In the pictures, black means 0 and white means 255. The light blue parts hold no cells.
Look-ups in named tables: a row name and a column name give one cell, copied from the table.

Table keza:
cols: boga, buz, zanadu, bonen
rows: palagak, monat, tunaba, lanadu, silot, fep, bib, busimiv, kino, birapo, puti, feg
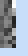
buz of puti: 118
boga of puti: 89
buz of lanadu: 94
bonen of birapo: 55
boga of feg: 111
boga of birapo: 106
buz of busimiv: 67
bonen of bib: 41
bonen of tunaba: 179
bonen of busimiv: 179
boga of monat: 131
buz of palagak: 105
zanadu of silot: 105
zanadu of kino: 101
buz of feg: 133
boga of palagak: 127
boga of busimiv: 91
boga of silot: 85
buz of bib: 132

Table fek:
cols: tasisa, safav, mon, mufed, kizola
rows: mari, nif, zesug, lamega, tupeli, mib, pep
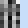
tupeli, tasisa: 91
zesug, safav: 121
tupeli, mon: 6
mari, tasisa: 159
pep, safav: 181
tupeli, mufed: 207
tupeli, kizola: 129
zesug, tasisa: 102
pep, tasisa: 66
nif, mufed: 147
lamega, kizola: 29
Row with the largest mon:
zesug

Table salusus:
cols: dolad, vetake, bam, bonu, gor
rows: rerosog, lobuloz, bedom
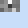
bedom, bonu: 203
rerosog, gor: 120
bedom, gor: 121
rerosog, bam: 246
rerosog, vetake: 144
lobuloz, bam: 59
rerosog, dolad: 121
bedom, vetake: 145
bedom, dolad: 101
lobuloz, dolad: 146
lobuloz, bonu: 115
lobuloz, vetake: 152
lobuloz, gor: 113
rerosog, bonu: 127
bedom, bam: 131

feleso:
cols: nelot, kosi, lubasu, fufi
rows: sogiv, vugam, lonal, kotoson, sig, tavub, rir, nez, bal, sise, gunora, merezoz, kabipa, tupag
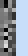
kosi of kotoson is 129
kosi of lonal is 176
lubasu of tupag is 91
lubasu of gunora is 69
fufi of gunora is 73
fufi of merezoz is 105
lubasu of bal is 68
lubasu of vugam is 145
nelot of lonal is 125
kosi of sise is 8
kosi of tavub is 133
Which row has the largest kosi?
merezoz

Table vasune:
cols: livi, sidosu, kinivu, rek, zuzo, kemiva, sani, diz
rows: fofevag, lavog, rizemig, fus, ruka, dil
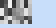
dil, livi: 207
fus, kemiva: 166
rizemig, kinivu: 64
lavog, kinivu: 241
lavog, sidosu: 100
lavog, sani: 51
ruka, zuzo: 128
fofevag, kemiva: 201
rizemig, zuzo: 159
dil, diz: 72
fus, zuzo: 144
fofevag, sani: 56
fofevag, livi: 61

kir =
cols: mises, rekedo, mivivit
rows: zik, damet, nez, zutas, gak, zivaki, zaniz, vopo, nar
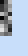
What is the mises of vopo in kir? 226
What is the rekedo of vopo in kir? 151
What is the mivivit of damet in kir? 150
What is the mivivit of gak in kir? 201
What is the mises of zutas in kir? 187
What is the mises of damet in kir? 56
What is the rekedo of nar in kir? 104
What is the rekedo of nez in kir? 95
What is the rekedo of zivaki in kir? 98
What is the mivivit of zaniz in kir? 63

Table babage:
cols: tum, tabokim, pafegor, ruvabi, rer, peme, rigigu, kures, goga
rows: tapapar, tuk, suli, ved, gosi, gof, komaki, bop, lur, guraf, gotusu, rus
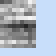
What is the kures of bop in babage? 85
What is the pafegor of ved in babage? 153
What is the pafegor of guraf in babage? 146
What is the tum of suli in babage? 214
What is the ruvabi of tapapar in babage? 157
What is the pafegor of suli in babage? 156
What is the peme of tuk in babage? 148
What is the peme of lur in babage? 134
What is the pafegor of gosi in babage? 218
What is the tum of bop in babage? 147
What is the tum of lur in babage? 172
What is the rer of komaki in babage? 66
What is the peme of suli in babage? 233
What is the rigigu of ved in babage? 118
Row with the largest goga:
gosi

